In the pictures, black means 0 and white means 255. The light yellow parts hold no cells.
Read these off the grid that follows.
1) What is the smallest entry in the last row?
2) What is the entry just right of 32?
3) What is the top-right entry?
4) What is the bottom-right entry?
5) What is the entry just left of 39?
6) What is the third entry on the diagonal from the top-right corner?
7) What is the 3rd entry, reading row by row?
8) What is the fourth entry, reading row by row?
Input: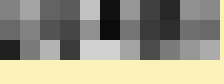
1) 32
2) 123
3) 137
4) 171
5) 64
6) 123
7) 99
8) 91

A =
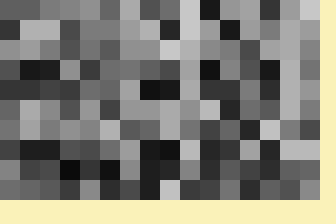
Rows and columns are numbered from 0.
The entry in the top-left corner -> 95
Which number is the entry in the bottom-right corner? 137
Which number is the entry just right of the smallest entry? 53
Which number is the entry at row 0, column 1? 95
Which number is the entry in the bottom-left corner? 109
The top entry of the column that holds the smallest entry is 131
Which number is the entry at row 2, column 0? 144
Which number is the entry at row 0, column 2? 123
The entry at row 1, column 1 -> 177
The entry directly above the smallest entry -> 81
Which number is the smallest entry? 11
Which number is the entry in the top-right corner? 199
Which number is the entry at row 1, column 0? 53
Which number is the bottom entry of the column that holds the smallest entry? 59

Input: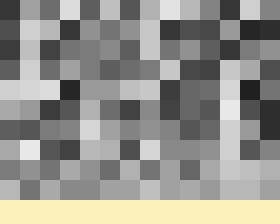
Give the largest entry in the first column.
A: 207
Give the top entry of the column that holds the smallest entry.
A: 207
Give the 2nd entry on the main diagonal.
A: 207
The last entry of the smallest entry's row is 116
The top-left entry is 54
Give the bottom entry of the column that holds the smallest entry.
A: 183
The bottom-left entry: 183
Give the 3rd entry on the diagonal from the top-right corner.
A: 54
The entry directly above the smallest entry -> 169
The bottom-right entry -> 161
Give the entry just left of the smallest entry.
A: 213
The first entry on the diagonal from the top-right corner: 131
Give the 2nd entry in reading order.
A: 161
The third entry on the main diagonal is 66
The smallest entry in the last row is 116

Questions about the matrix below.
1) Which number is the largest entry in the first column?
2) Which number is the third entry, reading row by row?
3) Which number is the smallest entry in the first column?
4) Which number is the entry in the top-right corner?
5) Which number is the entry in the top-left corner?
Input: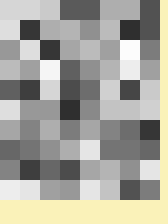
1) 237
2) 202
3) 96
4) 82
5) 214

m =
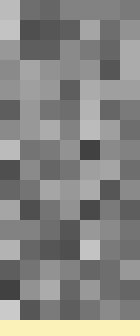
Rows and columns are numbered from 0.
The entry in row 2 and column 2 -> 94
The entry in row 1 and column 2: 86
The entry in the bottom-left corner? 202
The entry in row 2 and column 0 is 152
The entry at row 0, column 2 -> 102
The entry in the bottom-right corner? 122
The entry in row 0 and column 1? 110
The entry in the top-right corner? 122
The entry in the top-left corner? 187
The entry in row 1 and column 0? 195
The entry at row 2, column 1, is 94
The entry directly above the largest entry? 65
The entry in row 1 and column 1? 79

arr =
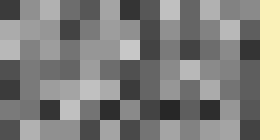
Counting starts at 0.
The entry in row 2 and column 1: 130
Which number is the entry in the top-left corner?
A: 59
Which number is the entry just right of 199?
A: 67
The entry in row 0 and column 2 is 177
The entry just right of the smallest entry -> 94
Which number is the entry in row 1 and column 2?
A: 150
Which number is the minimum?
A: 39
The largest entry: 199
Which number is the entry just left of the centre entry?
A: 109
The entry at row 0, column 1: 144
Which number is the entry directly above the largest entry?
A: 144
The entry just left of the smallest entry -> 67
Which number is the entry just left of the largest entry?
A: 150
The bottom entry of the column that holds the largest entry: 73
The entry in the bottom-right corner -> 67
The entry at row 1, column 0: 171
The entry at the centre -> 80
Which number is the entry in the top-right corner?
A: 138
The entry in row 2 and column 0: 184
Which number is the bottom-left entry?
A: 80
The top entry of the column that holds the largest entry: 52
